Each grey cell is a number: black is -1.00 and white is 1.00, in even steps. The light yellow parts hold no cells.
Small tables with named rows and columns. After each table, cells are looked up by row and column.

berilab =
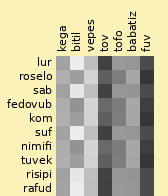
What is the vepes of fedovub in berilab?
0.66
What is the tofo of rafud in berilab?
0.20
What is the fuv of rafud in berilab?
-0.41
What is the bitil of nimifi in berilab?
0.15
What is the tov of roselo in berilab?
-0.26
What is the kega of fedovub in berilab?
0.36
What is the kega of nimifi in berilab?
0.36
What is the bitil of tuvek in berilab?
0.24
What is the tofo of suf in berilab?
0.20

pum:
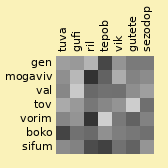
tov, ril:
-0.07
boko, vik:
-0.01
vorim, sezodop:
0.02
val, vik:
-0.12
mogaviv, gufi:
0.44
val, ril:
-0.18
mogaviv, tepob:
-0.23
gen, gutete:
-0.04
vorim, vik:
-0.05
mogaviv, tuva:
0.12
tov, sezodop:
-0.13
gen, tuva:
0.24
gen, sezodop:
-0.04
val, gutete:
0.11
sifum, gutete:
-0.23

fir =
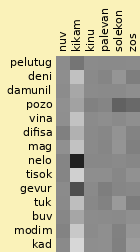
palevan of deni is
0.04
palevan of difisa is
0.06
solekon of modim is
0.01
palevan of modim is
0.12
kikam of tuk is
0.49
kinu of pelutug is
0.09
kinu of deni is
0.08
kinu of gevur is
0.08
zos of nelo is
0.06
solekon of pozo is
-0.24
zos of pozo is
-0.18
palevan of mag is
0.05
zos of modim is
0.18
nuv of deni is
0.11
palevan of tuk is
0.02
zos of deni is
-0.01

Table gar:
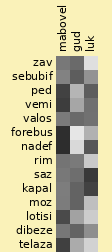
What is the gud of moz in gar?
-0.22
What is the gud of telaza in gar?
0.34
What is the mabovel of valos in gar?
-0.04
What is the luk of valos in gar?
-0.11
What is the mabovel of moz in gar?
-0.03
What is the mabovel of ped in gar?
-0.48
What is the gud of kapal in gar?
-0.22
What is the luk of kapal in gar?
-0.48
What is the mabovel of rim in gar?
-0.09
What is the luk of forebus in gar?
0.39
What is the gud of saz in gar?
-0.14

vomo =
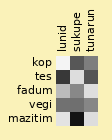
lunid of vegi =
-0.11
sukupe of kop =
-0.32
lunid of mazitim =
0.78
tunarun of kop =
-0.01
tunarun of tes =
-0.34
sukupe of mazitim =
-0.85
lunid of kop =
0.91
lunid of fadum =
0.47
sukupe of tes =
0.73
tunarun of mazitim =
0.73
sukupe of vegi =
-0.13
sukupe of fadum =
0.07
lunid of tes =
-0.56
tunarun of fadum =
0.74
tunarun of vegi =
0.05
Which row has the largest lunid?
kop

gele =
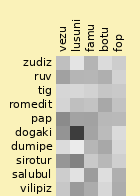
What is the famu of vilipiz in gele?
0.35
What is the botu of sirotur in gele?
0.44
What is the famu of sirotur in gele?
0.58
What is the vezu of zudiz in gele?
0.50
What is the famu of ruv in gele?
0.43
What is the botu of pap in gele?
0.44
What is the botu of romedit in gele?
0.32
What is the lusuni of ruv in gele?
0.42
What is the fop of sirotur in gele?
0.62
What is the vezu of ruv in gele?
0.26
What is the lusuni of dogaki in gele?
-0.52
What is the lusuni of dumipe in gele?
0.84
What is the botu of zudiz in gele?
0.72
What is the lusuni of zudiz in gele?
0.79
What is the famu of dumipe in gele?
0.43
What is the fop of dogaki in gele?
0.72
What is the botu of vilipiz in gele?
0.69
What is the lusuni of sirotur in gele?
0.02
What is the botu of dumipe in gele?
0.32
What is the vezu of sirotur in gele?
0.18

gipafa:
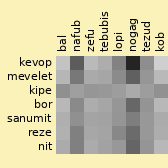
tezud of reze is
0.19
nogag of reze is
-0.16
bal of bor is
0.44
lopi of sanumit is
0.17
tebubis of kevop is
0.36
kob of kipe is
0.14
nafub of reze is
0.00
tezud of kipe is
0.23
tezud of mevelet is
0.18
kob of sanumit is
0.34
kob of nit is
0.44
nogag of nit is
-0.21
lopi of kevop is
0.02
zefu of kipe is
0.18
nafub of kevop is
-0.28
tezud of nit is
0.17
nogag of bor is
-0.19
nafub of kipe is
0.25
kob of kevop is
0.62
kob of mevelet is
0.45
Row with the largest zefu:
kevop

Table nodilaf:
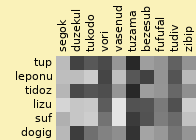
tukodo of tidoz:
-0.33
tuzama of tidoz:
-0.69
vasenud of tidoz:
0.17
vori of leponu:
-0.46
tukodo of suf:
0.61
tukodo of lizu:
0.58

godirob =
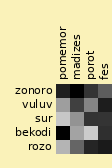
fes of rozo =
-0.80
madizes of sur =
0.15
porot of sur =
-0.60
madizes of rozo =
-0.21
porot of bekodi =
0.59
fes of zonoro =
-0.27
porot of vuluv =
0.04
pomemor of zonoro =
-0.76
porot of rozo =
-0.71
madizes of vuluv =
-0.50
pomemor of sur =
0.56
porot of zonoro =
-0.59
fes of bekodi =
-0.63
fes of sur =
-0.59
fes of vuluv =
-0.77
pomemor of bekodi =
-0.99
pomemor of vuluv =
0.24

